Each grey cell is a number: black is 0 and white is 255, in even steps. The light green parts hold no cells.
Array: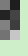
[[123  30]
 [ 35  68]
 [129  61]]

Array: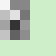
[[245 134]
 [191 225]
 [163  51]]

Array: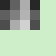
[[ 39  97]
 [ 95 127]
 [ 77 172]]

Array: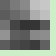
[[101 122]
 [ 92 105]
 [114  68]]

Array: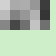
[[209 170]
 [187 131]
 [134  71]]

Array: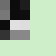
[[109  12]
 [120  12]
 [ 12 224]]
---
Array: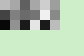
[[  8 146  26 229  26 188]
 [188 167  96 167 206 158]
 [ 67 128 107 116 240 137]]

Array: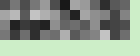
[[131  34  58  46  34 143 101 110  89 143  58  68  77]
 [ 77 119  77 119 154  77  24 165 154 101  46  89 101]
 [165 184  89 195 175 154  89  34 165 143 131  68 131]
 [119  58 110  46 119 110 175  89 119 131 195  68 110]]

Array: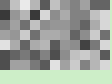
[[225 171 100 171 182  90 150 141  66 121 215]
 [121 161 112 193 141 150 150 130 100 171 215]
 [ 78 100 121  90 130  78 141 193 203 182  90]
 [ 78 161 161 121  90 225 161 203 130 182 215]
 [ 57 150 182  57 215 141 171 130 130 193 215]
 [161 150 203 112 171 171 161 100 141 203 112]
 [112 193 234 182  90 193 150 130 161 100 100]]

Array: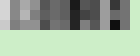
[[202 127 145 145  77 115 106  36 127  86 157  15 115]
 [213 136 169 145  86 106  95  26  86  77 157  55 115]
 [213 136 181 127  95 106  95  36  67  77 157 106 115]]

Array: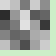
[[192 131  78 162 204]
 [131 101 110 171 180]
 [215 192 122 204 141]
 [ 44 151 215  89 101]
 [ 89 122 225 162  56]]

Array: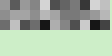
[[109 192  79 109  22 174 133  79 203  22  67]
 [153  91 153 133 212  79 100 121  55 212 192]
 [142 164 164 142 183 164 121 121 133 153 183]]
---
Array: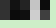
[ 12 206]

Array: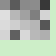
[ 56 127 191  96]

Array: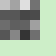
[114  71  95  86]

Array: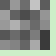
[ 92  98 137 107 140]

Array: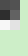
[82 46]

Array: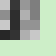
[126 176  45  39]

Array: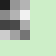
[180 179  66]

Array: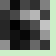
[128 182  38  17 144]
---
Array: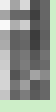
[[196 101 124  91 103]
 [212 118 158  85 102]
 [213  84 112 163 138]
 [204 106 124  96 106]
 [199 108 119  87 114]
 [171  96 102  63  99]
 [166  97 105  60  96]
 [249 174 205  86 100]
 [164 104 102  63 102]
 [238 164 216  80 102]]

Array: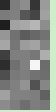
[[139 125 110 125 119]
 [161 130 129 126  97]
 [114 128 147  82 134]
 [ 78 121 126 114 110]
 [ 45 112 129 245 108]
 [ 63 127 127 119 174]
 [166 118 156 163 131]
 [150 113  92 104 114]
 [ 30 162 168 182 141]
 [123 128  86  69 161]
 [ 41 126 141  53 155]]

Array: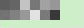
[[115 129 152 226 121  56]
 [ 94 101 195 119 162 151]]

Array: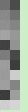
[[206 213]
 [ 60 158]
 [158 132]
 [154 205]
 [156  61]
 [124  72]
 [ 66 147]
 [164 151]
 [143 133]
 [137 113]
 [113  75]]

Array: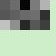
[[193 143  39  87  62]
 [ 86  96 106 110  48]
 [ 92 108   6 123 179]]

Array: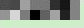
[[148 214 123   2  97 163  33 131]
 [ 77  72 160 120 119  46  22 131]]
